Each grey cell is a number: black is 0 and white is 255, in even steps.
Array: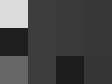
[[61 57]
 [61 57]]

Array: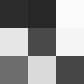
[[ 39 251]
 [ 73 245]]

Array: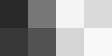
[[119 244]
 [ 82 213]]

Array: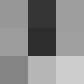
[[ 53 158]
 [ 45 159]]

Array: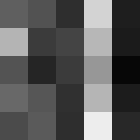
[[82 46]
 [59 68]]

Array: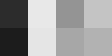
[[232 148]
 [229 167]]

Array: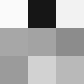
[[ 22 242]
 [163 140]]
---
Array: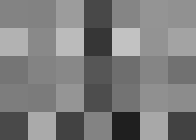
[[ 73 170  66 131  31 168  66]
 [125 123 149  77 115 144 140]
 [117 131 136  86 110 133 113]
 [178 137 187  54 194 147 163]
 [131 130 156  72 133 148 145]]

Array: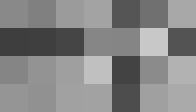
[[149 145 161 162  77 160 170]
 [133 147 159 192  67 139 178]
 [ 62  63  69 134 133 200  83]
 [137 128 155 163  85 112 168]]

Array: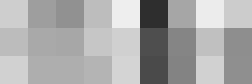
[[209 174 174 180 212  74 131 209 143]
 [188 169 167 198 208  78 133 192 142]
 [206 158 145 189 238  46 166 236 204]]

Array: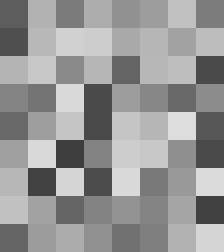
[[100 156 172 144 113 126 177 214]
 [193 162 101 131 147 132 165  65]
 [183  66 214  76 218 121 153 219]
 [160 217  62 131 205 200 143  74]
 [104 158 197  74 197 182 221  87]
 [132 116 217  74 157 135 105 141]
 [180 199 137 181 100 183 190  74]
 [ 79 184 209 205 169 182 162 189]
 [ 93 178 123 173 145 157 192 124]]

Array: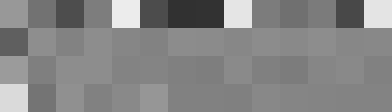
[[218 116 144 129 137 150 129 129 128 136 133 132 131 131]
 [155 127 141 141 131 132 128 126 138 128 124 134 137 129]
 [ 95 142 130 141 134 130 140 139 135 140 137 141 135 136]
 [152 114  77 125 236  76  49  50 229 124 112 123  72 228]]

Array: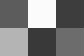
[[180  57 108]
 [ 92 251  61]]
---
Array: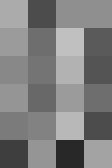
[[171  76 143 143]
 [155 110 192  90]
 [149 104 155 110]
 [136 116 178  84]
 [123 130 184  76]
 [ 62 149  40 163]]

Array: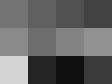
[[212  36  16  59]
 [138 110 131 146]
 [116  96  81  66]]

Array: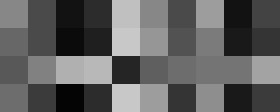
[[135  74  18  44 192 135  74 157  18  67]
 [109  59   4  44 200 157  52 142  25  59]
 [103  74  11  31 200 150  82 123  25  52]
 [ 88 129 176 184  37  95 109 116 116 163]]

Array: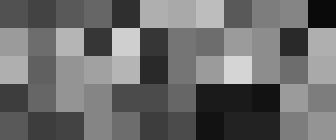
[[175  96 148 161 181  41 117 155 213 141 109 169]
 [155 109 181  54 207  54 117 109 155 141  41 175]
 [ 89  61  67 133 109  61  75  18  34  34 125 148]
 [ 81  67  89 102  47 175 169 189  89 125 133  10]
 [ 61 102 148 133  75  75 102  26  26  18 155 125]]

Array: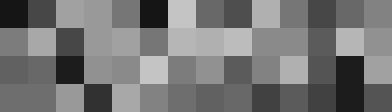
[[124 168  71 153 161 118 182 176 188 138 138  91 182 145]
 [110 110 153  49 168 130 110  97 104  65  91  65  28  84]
 [ 97 104  28 145 138 196 124 145  91 130 176  84  28 161]
 [ 21  71 161 153 118  21 196 104  78 176 118  71 104 130]]

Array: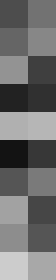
[[204 168]
 [176 182]
 [162  70]
 [147  63]
 [141  85]
 [101 135]
 [ 85 122]
 [ 77 114]
 [ 34  48]
 [ 19  55]]

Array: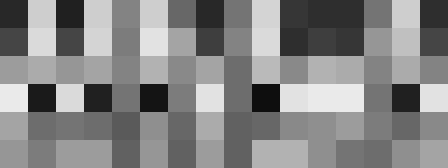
[[234  26 218  32 116  20 124 226 109  14 226 234 234 116  32 226]
 [164 109 116 109  90 143 103 171  97 103 137 143 156 124 103 137]
 [156 171 150 164 131 178 137 164 109 186 137 178 171 131 171 131]
 [150 124 156 156  97 150  97 156  97 178 178 143 116 109 143 164]
 [ 69 218  69 212 124 226 164  62 131 218  46  62  54 150 192  69]
 [ 40 206  32 206 131 206 103  40 116 212  54  46  46 116 206  46]]
